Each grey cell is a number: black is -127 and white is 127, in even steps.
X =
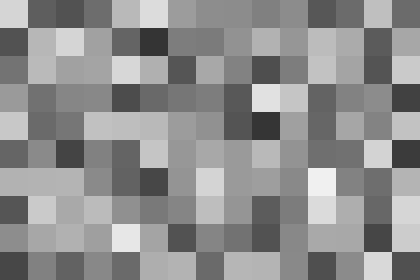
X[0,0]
85
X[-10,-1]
-20
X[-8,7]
40
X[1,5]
-75
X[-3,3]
59
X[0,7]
13
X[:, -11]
[57, -27, 87, -51, 62, -27, -29, 16, 103, -21]
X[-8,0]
-12
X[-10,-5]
12
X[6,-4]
112
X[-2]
[13, 39, 49, 31, 103, 36, -45, 5, -13, -45, 8, 41, 40, -57, 76]
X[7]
[-42, 74, 41, 59, 16, -6, 5, 62, 21, -35, -3, 91, 46, -24, 86]
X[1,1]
55
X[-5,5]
69
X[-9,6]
-2
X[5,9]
57
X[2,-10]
48
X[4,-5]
32
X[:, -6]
[0, 50, -49, 97, -74, 57, 30, -35, -45, 52]
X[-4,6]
20
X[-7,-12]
8
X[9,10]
9
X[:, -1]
[-20, 39, 74, -62, 66, -68, 52, 86, 76, -47]
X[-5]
[-26, 10, -59, 1, -27, 69, 23, 40, 26, 57, 19, -16, -14, 83, -68]
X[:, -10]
[92, -75, 48, -22, 57, 69, -56, -6, 36, 46]
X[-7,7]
-2
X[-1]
[-56, 1, -29, 8, -21, 46, 51, -21, 54, 52, 9, -48, 11, 89, -47]
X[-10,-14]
-33
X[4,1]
-21

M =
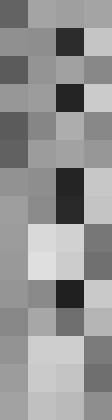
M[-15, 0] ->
-28
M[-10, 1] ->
28
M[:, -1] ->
[36, 69, 8, 75, 8, 23, 71, 67, -8, -15, 73, 52, -4, -16, 14]
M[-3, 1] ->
77
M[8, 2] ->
81
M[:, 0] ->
[-28, 16, -36, 22, -36, -30, 18, 30, 27, 25, 21, 7, 19, 28, 34]
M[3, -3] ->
27
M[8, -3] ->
89
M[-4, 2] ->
-17
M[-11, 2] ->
45
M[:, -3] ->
[36, 14, 20, 27, 6, 28, 14, 11, 89, 95, 10, 39, 77, 74, 64]
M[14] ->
[34, 64, 57, 14]
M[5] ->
[-30, 28, 34, 23]
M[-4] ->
[7, 39, -17, 52]
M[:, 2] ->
[31, -83, 33, -91, 45, 34, -91, -87, 81, 76, -95, -17, 78, 67, 57]

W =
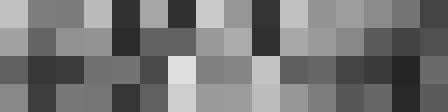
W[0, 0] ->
64
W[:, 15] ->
[-59, -47, -20, -36]
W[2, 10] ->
-32
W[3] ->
[7, -65, -7, -9, -73, -31, 77, 25, 27, 59, 21, -2, -40, -24, -86, -36]
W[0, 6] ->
-78
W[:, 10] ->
[64, 40, -32, 21]
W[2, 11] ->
-24
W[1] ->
[34, -26, 17, 19, -83, -29, -29, 24, 43, -79, 40, 25, 7, -36, -60, -47]
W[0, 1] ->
-2
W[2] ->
[-31, -71, -66, -14, -12, -53, 94, 0, 5, 66, -32, -24, -58, -68, -89, -20]
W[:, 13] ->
[11, -36, -68, -24]
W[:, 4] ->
[-77, -83, -12, -73]
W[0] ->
[64, -2, -4, 58, -77, 38, -78, 74, 22, -75, 64, 19, 29, 11, -10, -59]

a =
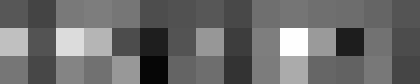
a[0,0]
-40
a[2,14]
-58
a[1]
[64, -44, 92, 53, -51, -97, -44, 23, -66, -1, 126, 26, -98, -13, -51]
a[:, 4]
[-9, -51, 24]
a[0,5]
-50
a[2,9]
-3
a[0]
[-40, -59, -6, -2, -9, -50, -46, -40, -55, -16, -10, -16, -18, -26, -43]
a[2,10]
43
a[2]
[-9, -56, 4, -14, 24, -121, -27, -17, -76, -3, 43, -25, -29, -7, -58]

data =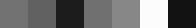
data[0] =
-13
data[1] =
-30

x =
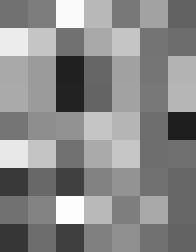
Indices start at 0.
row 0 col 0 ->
-14
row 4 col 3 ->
69
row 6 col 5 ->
-14
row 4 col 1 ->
14
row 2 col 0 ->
41
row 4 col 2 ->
18
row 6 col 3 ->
2
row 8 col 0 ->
-73
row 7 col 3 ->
57
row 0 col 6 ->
-29
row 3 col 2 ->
-93
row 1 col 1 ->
69
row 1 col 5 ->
-11
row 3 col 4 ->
34
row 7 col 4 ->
-1
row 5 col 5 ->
-17
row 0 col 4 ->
-7
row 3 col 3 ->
-27
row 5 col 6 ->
-15

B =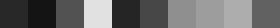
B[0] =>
-87
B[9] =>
-30
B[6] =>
15
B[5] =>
-56

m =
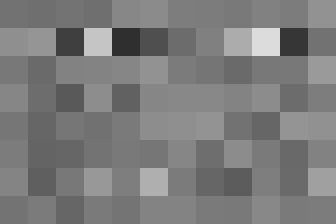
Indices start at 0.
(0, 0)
-13
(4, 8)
-13
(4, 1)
-25
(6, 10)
-21
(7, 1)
-4
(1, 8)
44
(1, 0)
15
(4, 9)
-25
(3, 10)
-19
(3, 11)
-2
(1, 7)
0
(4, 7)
19
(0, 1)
-16
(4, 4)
-5
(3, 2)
-38
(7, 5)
3
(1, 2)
-64
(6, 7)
-25
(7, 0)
-12
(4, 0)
-9
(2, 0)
-7
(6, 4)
-1
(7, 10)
-5
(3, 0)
6
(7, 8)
-6
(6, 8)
-35
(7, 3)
-5
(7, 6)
3

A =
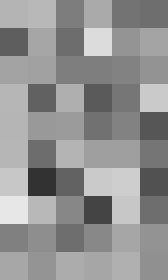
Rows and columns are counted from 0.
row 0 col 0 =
52
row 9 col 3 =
38
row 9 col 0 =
39
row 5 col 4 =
31
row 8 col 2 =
-17
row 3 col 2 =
47
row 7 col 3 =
-59
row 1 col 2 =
-18
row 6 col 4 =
78
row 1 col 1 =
38
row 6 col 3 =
74
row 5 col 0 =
54
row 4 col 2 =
27
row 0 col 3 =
42
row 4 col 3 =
-14
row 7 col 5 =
-17
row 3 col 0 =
54
